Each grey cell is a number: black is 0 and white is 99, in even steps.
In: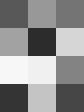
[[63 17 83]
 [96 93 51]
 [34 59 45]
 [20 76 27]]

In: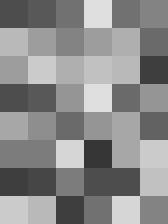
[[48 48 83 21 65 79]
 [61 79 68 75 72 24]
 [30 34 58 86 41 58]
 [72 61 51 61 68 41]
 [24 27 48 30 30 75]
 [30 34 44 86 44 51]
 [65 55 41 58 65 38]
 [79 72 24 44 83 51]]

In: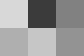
[[68 77 57]
 [84 23 50]]

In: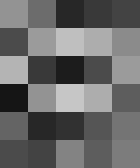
[[ 8 57 77 67 36]
 [29 60 74 67 54]
 [29 26 51 36 48]
 [39 15 19 33 45]
 [57 42 15 22 26]
 [70 22 11 29 60]]

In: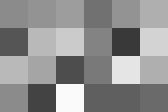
[[54 26 97 37 37 41]
 [33 72 79 51 22 82]
 [54 57 61 44 57 68]
 [72 64 30 47 89 68]]

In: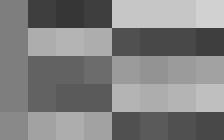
[[49 67 70 67 31 28 28 24]
 [53 63 67 63 31 35 31 28]
 [49 38 38 42 60 57 60 63]
 [49 38 35 35 70 67 70 74]
 [49 24 21 24 77 77 77 81]]

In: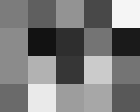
[[41 91 61 65 34]
 [48 37 57 28 95]
 [54 69 21 79 45]
 [54  7 18 45 10]]

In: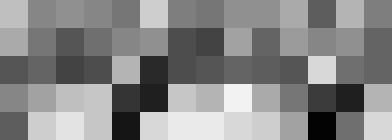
[[36 80 88 77  8 84 91 91 84 80 63  1 43 84]
 [52 63 74 77 20 12 77 70 94 66 46 23 12 70]
 [74 52 56 52 46 80 49 46 56 56 66 36 70 49]
 [66 46 33 43 52 56 30 26 63 39 60 52 56 39]
 [33 39 26 30 70 16 30 33 39 36 33 84 43 39]]

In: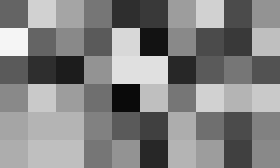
[[67 74 74 46 57 15 70 61 25 53]
 [64 70 70 50 35 25 67 43 29 50]
 [39 81 64 46 18 22 61 81 29 57]
 [53 78 61 43  4 74 46 81 70 78]
 [95 39 53 35 84  7 53 29 22 74]
 [35 18 11 57 87 87 15 35 46 32]]
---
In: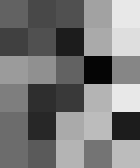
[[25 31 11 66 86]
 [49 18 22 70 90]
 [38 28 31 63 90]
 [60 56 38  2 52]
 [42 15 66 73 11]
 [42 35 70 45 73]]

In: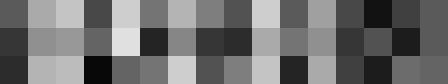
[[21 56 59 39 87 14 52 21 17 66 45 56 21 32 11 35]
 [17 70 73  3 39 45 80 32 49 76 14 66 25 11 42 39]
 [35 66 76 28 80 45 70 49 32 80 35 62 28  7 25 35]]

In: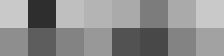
[[55 36 51 59 32 28 51 63]
 [78 18 74 70 66 48 66 78]]

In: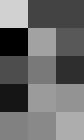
[[30 47 18]
 [81 26 26]
 [ 0 63 34]
 [ 8 60 57]
 [50 53 67]]

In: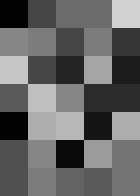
[[31 52  4 60 45]
 [77 27 14 64 11]
 [52 48 27 48 21]
 [31 48 39 35 45]
 [ 1 27 42 42 81]
 [35 74 52 17 17]
 [ 1 67 71  8 67]]

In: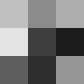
[[88 24 11]
 [37 18 58]
 [74 54 67]]
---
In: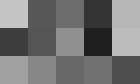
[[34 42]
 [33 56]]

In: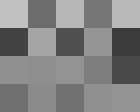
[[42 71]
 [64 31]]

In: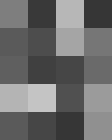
[[22 71]
 [30 64]]

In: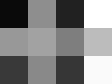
[[55 13]
 [63 49]]

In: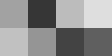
[[21 73]
 [58 26]]

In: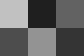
[[12 38]
 [57 20]]

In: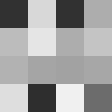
[[84 19]
 [89 67]]

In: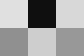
[[ 6 84]
 [80 59]]
